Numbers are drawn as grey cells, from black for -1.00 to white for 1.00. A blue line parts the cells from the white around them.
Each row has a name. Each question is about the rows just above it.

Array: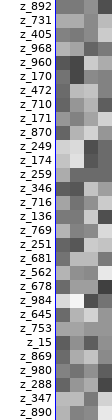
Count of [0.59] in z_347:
0
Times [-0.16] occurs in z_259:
3
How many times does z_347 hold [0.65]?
1
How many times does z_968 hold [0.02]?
0
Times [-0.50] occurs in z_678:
1
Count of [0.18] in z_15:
0
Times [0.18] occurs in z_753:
2

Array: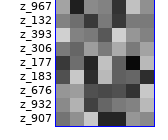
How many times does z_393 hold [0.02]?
2
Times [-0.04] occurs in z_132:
3
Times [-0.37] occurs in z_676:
2
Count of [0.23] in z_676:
1
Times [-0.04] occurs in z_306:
3

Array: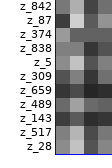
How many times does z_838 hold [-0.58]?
1
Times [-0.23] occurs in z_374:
3

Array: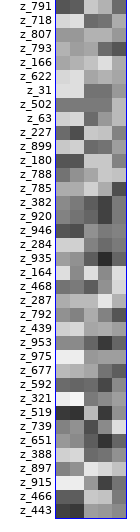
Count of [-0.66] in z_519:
0
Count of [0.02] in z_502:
0
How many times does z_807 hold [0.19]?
3
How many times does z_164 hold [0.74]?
3
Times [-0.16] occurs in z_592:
2
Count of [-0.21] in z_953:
2

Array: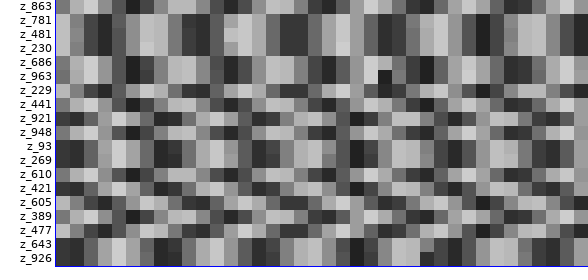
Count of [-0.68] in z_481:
2
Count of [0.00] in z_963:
2

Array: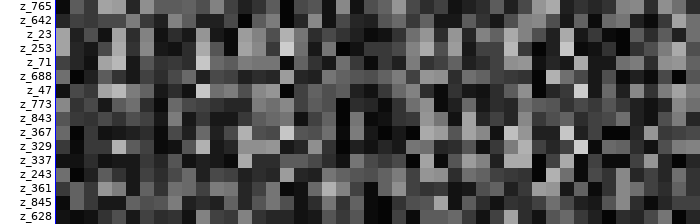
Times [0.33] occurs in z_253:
4
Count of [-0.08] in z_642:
1

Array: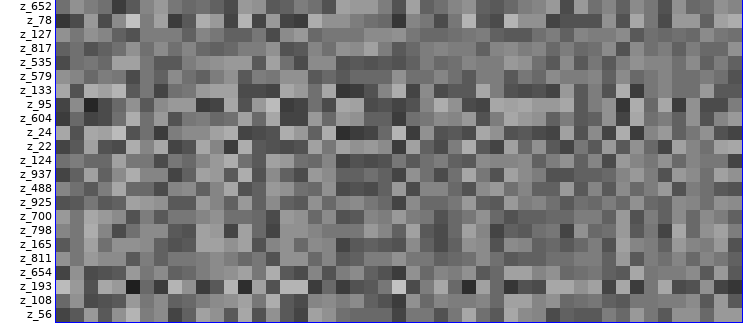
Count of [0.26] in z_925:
1
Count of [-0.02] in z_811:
8
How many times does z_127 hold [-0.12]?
5

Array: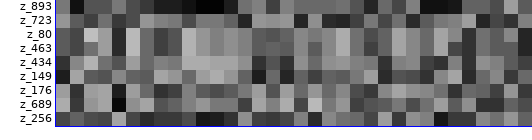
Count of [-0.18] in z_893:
4
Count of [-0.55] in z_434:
0
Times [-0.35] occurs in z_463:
1
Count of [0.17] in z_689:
3
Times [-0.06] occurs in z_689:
4
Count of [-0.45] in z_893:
1

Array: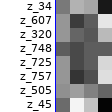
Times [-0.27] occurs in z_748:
3
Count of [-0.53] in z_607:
1
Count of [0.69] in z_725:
1

